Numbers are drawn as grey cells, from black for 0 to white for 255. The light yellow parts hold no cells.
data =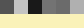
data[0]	83
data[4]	107

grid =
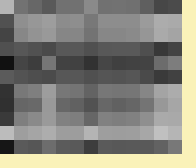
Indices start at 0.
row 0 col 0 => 181
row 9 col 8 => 157
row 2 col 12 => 164
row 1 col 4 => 140
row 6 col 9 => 118
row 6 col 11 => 164
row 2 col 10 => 150
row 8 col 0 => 58
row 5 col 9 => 86
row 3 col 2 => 81
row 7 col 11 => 152
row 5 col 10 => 74
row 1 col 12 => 170
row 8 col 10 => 143
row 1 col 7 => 141
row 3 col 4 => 88
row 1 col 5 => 142
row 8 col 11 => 170
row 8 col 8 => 126
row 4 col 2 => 61
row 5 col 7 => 85
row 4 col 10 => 67
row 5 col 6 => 80
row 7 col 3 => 153
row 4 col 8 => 64
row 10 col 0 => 22
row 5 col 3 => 75
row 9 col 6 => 180
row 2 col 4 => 134
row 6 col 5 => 116
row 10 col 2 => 86
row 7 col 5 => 97
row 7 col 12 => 166
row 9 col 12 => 181
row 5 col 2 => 78
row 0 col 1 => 114
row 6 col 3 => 157
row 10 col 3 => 109
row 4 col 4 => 66

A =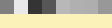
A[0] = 127
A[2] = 52
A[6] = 174
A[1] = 233

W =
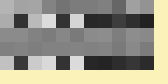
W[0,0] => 180
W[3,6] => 129
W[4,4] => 51
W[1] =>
[172, 50, 186, 220, 51, 213, 40, 42, 61, 46, 34]
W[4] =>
[193, 57, 203, 217, 51, 219, 39, 36, 45, 54, 43]
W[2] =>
[139, 139, 130, 124, 135, 122, 139, 141, 126, 141, 137]
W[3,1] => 131
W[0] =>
[180, 163, 165, 131, 115, 124, 124, 128, 102, 160, 147]
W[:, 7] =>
[128, 42, 141, 132, 36]
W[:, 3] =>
[131, 220, 124, 130, 217]
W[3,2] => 126

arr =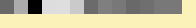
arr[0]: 104
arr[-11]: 1
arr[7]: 127
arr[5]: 202

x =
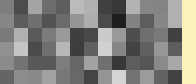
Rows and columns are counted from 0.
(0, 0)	126
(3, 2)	74
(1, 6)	173
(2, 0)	122
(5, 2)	137
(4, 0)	139
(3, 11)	151
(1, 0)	134
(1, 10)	93
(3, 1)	197
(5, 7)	149
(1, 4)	107
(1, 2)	112
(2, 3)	123
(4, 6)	162
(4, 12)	168
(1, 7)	74
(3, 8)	134
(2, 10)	111
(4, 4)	125
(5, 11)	99
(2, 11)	121
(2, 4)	154
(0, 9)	179
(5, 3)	162

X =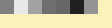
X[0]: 127
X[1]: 232
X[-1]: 147

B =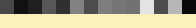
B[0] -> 72
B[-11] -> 87
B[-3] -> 76
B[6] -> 76

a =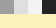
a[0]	158
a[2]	243
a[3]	36
